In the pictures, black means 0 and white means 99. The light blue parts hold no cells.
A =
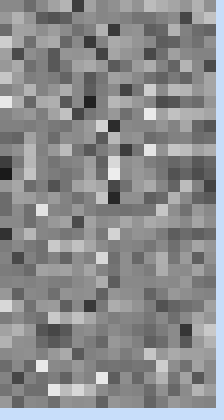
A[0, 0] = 53
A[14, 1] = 55
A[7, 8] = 48
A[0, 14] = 64
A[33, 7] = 56
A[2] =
[42, 63, 62, 55, 61, 54, 44, 50, 69, 22, 56, 57, 37, 40, 69, 50, 42, 39]
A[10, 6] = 54
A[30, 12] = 45
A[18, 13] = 63
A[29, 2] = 56
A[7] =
[51, 56, 70, 51, 57, 67, 53, 36, 48, 54, 26, 46, 80, 54, 72, 70, 58, 64]
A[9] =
[51, 56, 59, 49, 63, 75, 27, 46, 51, 59, 43, 52, 91, 63, 75, 69, 68, 64]
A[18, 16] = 64
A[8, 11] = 59
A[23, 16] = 46
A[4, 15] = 53
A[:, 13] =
[68, 50, 40, 36, 43, 51, 38, 54, 30, 63, 58, 45, 57, 45, 46, 52, 41, 77, 63, 48, 53, 68, 67, 54, 48, 32, 53, 48, 42, 59, 80, 69, 56, 48]
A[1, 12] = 45
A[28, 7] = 48
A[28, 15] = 34
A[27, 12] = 41
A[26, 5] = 65
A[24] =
[59, 38, 53, 52, 43, 57, 55, 56, 38, 58, 55, 54, 39, 48, 59, 55, 52, 51]
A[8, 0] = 90
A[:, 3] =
[53, 36, 55, 63, 51, 50, 51, 51, 66, 49, 51, 52, 50, 52, 52, 49, 54, 88, 52, 52, 44, 44, 63, 52, 52, 59, 44, 33, 41, 50, 90, 44, 43, 52]
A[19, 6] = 49
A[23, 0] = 51
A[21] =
[51, 28, 50, 44, 51, 39, 55, 50, 84, 43, 55, 40, 56, 68, 46, 60, 37, 56]
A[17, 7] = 50
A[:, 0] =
[53, 59, 42, 80, 62, 59, 77, 51, 90, 51, 50, 41, 51, 24, 10, 59, 42, 42, 53, 19, 48, 51, 48, 51, 59, 84, 48, 63, 69, 53, 42, 51, 45, 59]
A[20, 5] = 66
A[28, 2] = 55
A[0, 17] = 56

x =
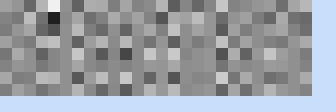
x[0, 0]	62
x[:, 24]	[64, 44, 51, 58, 56, 56, 56, 56]
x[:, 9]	[49, 66, 56, 54, 52, 54, 54, 53]
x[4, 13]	60
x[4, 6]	77
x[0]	[62, 58, 40, 70, 93, 56, 38, 67, 66, 49, 64, 51, 54, 70, 36, 52, 40, 52, 77, 51, 54, 58, 60, 43, 64, 71]
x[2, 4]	32
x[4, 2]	56
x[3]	[62, 53, 48, 70, 74, 56, 38, 61, 70, 54, 71, 54, 45, 58, 37, 55, 48, 54, 75, 48, 63, 55, 50, 47, 58, 66]
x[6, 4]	70
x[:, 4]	[93, 12, 32, 74, 52, 52, 70, 52]
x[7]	[49, 62, 56, 45, 52, 56, 70, 53, 40, 53, 35, 54, 70, 59, 72, 54, 56, 58, 39, 64, 43, 57, 70, 59, 56, 51]
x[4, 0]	46
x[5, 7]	53
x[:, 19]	[51, 57, 62, 48, 67, 57, 46, 64]
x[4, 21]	59
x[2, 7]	49
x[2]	[48, 58, 64, 40, 32, 56, 72, 49, 41, 56, 39, 57, 65, 50, 75, 55, 63, 58, 35, 62, 49, 55, 60, 64, 51, 43]
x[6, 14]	33
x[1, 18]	42
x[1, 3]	44
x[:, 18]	[77, 42, 35, 75, 32, 45, 79, 39]
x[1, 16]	73
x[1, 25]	41
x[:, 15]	[52, 63, 55, 55, 52, 55, 55, 54]
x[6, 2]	50

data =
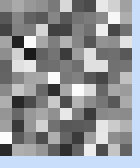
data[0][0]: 59
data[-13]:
[59, 66, 59, 56, 47, 84, 33, 29, 90, 81, 62]
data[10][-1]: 69
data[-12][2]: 38
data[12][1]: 68
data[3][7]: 33
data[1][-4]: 48
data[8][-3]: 46
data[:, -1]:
[62, 67, 44, 88, 34, 45, 75, 60, 66, 54, 69, 51, 38]
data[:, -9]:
[59, 38, 48, 98, 10, 90, 64, 66, 29, 59, 59, 50, 66]
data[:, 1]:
[66, 52, 50, 13, 81, 87, 52, 77, 15, 40, 22, 35, 68]
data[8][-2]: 34
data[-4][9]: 55
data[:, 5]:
[84, 34, 26, 69, 23, 49, 47, 65, 30, 90, 34, 39, 18]
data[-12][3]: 34
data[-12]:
[34, 52, 38, 34, 52, 34, 45, 48, 54, 96, 67]
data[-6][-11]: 53
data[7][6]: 98
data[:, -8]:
[56, 34, 83, 65, 38, 42, 65, 40, 48, 65, 81, 30, 58]
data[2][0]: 26
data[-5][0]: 68
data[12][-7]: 36
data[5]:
[38, 87, 90, 42, 43, 49, 43, 87, 87, 44, 45]
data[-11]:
[26, 50, 48, 83, 25, 26, 51, 44, 92, 27, 44]
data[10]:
[62, 22, 59, 81, 44, 34, 35, 36, 89, 79, 69]
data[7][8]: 40

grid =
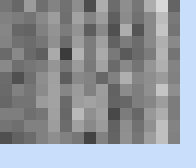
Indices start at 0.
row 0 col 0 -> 46
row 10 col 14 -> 51
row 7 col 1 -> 50
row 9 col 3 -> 46
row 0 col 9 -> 42
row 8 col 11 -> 49
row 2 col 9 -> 31
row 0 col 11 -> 46
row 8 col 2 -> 45
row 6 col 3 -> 55
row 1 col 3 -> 53
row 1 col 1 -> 48
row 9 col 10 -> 48
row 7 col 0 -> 41
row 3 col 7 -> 48
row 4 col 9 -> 47
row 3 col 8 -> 62
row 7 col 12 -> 56
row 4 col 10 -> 35
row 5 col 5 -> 46
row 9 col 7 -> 56
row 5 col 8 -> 63
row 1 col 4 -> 61
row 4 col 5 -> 23
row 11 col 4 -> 55
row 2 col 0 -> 52
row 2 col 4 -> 57
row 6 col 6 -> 53
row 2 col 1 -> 40
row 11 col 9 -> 39
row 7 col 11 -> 49
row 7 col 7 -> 50
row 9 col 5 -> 40
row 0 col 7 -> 30
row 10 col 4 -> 61
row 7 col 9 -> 38
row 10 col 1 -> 43
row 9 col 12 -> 59
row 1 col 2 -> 45

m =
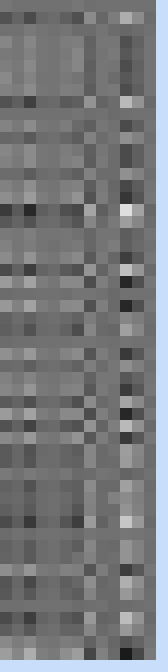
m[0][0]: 46
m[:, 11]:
[44, 54, 42, 38, 40, 38, 39, 37, 57, 44, 37, 50, 37, 37, 50, 36, 33, 63, 52, 40, 41, 35, 58, 31, 44, 31, 48, 52, 44, 34, 49, 39, 34, 53, 31, 56, 34, 52, 51, 41, 52, 49, 50, 59, 45, 50, 50, 34, 55, 51, 43, 57, 50, 39, 28]
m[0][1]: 44
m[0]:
[46, 44, 44, 44, 44, 44, 46, 43, 44, 44, 44, 44, 44]
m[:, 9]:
[44, 48, 42, 46, 47, 45, 42, 47, 42, 42, 44, 45, 42, 42, 42, 40, 41, 43, 47, 45, 48, 40, 47, 43, 41, 41, 44, 40, 43, 44, 46, 46, 44, 44, 43, 49, 42, 44, 42, 44, 41, 50, 42, 44, 44, 41, 43, 41, 42, 41, 41, 40, 44, 40, 41]
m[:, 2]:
[44, 29, 47, 52, 50, 53, 51, 54, 25, 44, 54, 35, 54, 54, 36, 55, 60, 16, 32, 49, 48, 57, 24, 63, 43, 63, 38, 32, 43, 59, 37, 51, 58, 31, 63, 26, 59, 32, 33, 47, 32, 37, 35, 22, 42, 35, 35, 58, 28, 34, 44, 24, 34, 52, 67]
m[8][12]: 41
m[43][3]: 39
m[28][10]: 45
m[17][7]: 64
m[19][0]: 47
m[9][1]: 44
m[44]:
[42, 44, 42, 44, 44, 43, 41, 45, 44, 44, 46, 45, 44]
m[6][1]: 46
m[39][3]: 45
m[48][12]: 42
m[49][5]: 39
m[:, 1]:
[44, 39, 44, 46, 46, 47, 46, 48, 37, 44, 47, 41, 48, 47, 42, 47, 50, 35, 39, 46, 46, 47, 38, 50, 43, 50, 42, 40, 43, 50, 42, 46, 49, 39, 50, 38, 49, 40, 40, 44, 40, 41, 40, 36, 44, 41, 41, 49, 40, 41, 43, 36, 41, 48, 52]
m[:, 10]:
[44, 67, 40, 31, 34, 30, 34, 30, 72, 43, 29, 56, 29, 29, 56, 28, 21, 86, 61, 36, 37, 24, 74, 15, 44, 15, 52, 62, 45, 22, 55, 34, 23, 64, 15, 72, 22, 61, 60, 39, 62, 54, 57, 77, 46, 57, 57, 24, 68, 59, 42, 73, 59, 33, 10]
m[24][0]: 42
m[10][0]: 51
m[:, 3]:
[44, 40, 45, 46, 46, 46, 45, 46, 40, 44, 46, 42, 46, 46, 42, 46, 48, 37, 41, 45, 45, 47, 39, 48, 44, 48, 42, 41, 44, 47, 42, 46, 47, 41, 48, 40, 47, 41, 42, 45, 41, 42, 42, 39, 44, 42, 42, 47, 40, 42, 44, 39, 42, 46, 49]
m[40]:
[38, 40, 32, 41, 42, 38, 37, 54, 41, 41, 62, 52, 42]
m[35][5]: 35
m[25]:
[59, 50, 63, 48, 46, 53, 54, 31, 49, 41, 15, 31, 46]
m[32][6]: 51
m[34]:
[60, 50, 63, 48, 46, 53, 53, 30, 49, 43, 15, 31, 46]
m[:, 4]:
[44, 42, 44, 45, 45, 45, 45, 45, 41, 44, 45, 43, 45, 45, 43, 45, 46, 40, 42, 45, 44, 46, 41, 46, 44, 46, 43, 42, 44, 46, 43, 45, 46, 42, 46, 41, 46, 42, 42, 44, 42, 43, 43, 41, 44, 43, 43, 46, 42, 43, 44, 41, 43, 45, 47]

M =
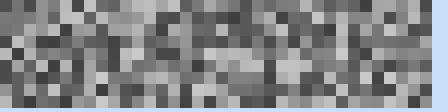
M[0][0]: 31
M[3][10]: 41
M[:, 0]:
[31, 47, 45, 28, 72, 29, 29, 57, 71]
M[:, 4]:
[49, 39, 72, 25, 51, 25, 33, 74, 40]
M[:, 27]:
[36, 49, 25, 41, 52, 49, 72, 32, 74]
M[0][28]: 44
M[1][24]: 41
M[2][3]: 58
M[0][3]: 56
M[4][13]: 28
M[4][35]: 52
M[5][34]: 47
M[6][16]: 45
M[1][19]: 25
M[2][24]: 35
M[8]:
[71, 35, 24, 43, 40, 24, 59, 54, 78, 65, 34, 52, 72, 34, 56, 26, 66, 27, 59, 72, 31, 34, 26, 71, 59, 53, 69, 74, 37, 64, 54, 53, 75, 67, 26, 55]
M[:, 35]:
[29, 41, 33, 64, 52, 36, 60, 30, 55]
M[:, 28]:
[44, 69, 73, 68, 78, 53, 44, 74, 37]
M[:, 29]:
[38, 52, 35, 28, 37, 34, 40, 37, 64]
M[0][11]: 72
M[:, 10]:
[61, 55, 63, 41, 73, 68, 45, 32, 34]
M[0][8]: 42
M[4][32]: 57
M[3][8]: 35
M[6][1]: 37
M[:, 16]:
[47, 33, 41, 33, 47, 25, 45, 77, 66]
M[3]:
[28, 73, 57, 26, 25, 37, 48, 37, 35, 26, 41, 62, 37, 41, 50, 58, 33, 36, 31, 44, 31, 47, 30, 50, 28, 58, 35, 41, 68, 28, 43, 46, 43, 42, 42, 64]
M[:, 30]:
[25, 52, 64, 43, 26, 57, 78, 45, 54]
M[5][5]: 70
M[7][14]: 69
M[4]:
[72, 24, 69, 45, 51, 46, 34, 57, 46, 27, 73, 78, 45, 28, 28, 55, 47, 77, 69, 72, 70, 54, 44, 55, 70, 41, 51, 52, 78, 37, 26, 68, 57, 51, 53, 52]
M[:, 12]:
[73, 71, 48, 37, 45, 46, 67, 54, 72]
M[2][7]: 61

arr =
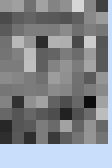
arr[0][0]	59
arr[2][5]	54
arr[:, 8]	[25, 60, 46, 33, 34, 34, 58, 53, 63, 73, 40, 45]
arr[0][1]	62
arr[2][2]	49
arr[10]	[15, 33, 35, 48, 41, 63, 39, 57, 40]
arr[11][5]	36
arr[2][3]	49
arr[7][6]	43
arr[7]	[46, 47, 48, 47, 54, 52, 43, 48, 53]
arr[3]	[44, 72, 58, 17, 69, 68, 28, 79, 33]
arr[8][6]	40
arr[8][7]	5
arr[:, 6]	[83, 37, 43, 28, 42, 48, 44, 43, 40, 31, 39, 45]
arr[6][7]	35
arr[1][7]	53
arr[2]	[35, 44, 49, 49, 48, 54, 43, 49, 46]
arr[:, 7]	[52, 53, 49, 79, 60, 64, 35, 48, 5, 42, 57, 58]
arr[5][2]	74
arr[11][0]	18
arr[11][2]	18
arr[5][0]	48
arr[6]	[54, 52, 48, 44, 61, 56, 44, 35, 58]
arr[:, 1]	[62, 36, 44, 72, 50, 48, 52, 47, 19, 33, 33, 34]
